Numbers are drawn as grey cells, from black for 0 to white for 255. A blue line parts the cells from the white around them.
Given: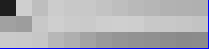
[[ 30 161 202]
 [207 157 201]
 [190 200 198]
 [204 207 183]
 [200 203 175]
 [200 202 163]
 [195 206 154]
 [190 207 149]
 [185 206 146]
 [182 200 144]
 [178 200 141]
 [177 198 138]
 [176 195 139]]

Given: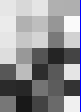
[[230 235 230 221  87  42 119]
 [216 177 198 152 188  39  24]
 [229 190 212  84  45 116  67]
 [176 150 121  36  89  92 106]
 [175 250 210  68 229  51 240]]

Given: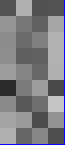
[[ 84 150 141 143 156  42 138 164 175]
 [175 119 107  96 133 123  87 153 101]
 [ 81  98 127  97 104 157 112  77 134]
 [ 83 165 177 177 175  73 196 147  79]]

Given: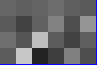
[[101  89 111  92]
 [ 96  67  85 198]
 [ 99  98 190  36]
 [109 131  93  61]
 [ 95  78  67 127]
 [ 90 150  96  79]]

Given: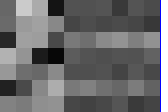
[[103 106  39 178 152  33 130]
 [203 154 160 148 110  74 123]
 [171 161 157  27 104 136 143]
 [ 20 136  73   7 138 173 146]
 [ 82  69 121  92  79 121  71]
 [ 81  77 111  83  79 129  66]
 [ 84  71 138  79  82 112  72]
 [ 57  75 147  83  68 103  85]
 [ 84  70 127  82  87 124  58]
 [ 75  56 146  98  72  98  68]]

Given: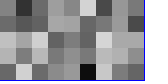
[[131 107 192 180 104]
 [ 50  87 165 125 209]
 [107  98 207 184 107]
 [158 167  99 121 139]
 [135 163 125 143 153]
 [211 103  99 121  13]
 [ 73 120 213 186 200]
 [151 154 169 177 124]
 [121  74 169 142 101]]

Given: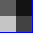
[[ 93 197]
 [ 19  66]]

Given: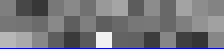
[[127 118 183]
 [ 71 116 170]
 [ 55 107 136]
 [120 137  94]
 [137  94  58]
 [113 127  90]
 [153  94 241]
 [165 105  99]
 [ 92 119  98]
 [140 120  60]
 [104 104 134]
 [163 127  63]
 [141 147  53]
 [131 161 135]]

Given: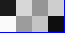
[[ 27 250]
 [215 156]
 [149 196]
 [206  14]]
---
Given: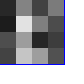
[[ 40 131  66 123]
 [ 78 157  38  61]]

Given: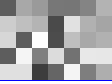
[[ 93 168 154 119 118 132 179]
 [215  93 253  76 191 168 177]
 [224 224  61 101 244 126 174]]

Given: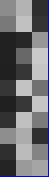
[[140 179  46]
 [ 33  39 151]
 [ 32  54 197]
 [ 32  55 197]
 [142 172  47]
 [ 36 154 165]]

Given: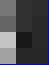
[[119  49  45]
 [196  24  41]]

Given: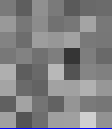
[[122  94 144 122  90 105 107]
 [131 109 157 151 162 121 119]
 [175  93 105 184  83 133 128]
 [ 96 163 116  98 149 122 118]]

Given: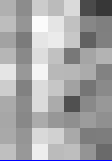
[[176 140 204 187 218  74  55]
 [162 123 229 235 199  97 128]
 [229 152 245 184 183 171 130]
 [170 139 219 171  80 137 152]
 [169 149 217 209 169 124 125]]

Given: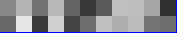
[[136 179 114 184 101  56  90 192 190 166  49]]
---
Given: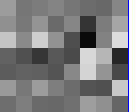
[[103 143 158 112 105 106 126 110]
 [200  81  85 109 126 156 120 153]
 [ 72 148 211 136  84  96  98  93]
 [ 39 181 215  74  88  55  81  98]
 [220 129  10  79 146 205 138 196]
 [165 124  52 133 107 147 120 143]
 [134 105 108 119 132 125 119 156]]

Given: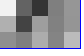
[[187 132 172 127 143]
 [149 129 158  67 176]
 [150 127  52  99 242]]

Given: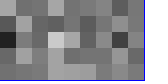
[[122 137 123 157 160 163 122 118 113]
 [105 150 116 116 111 163 126 161 104]
 [132  65 138  98 167 202 105 124  33]
 [120 143 118  92 117  96 102 162  88]
 [119  93 132 122 115 166 116 112 166]]

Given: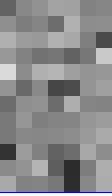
[[172 136  45 120 132 130 169]
 [174 125  44  94 180 147 138]
 [141 168 109  98 129 156  51]
 [170 154 141 137 135 136 121]
 [156 150 133 132 127 150 121]
 [131 133 174 108 146 143 108]
 [160 148  76  70 137 105 148]
 [151 148 159 181 176 140 218]
 [201 119  98 118 114 130 152]
 [ 74 127 168 177 153 156 176]
 [142 141 177 109 133 125 143]
 [134 130 161 163 146 136  99]]

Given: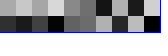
[[  1 188  39 177 108  98   4  65  26  48]
 [208  26 176  20 111 137 216 166 200 170]]

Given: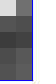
[[ 93  83]
 [ 88  77]
 [ 65  60]
 [ 78  84]
 [113 222]]
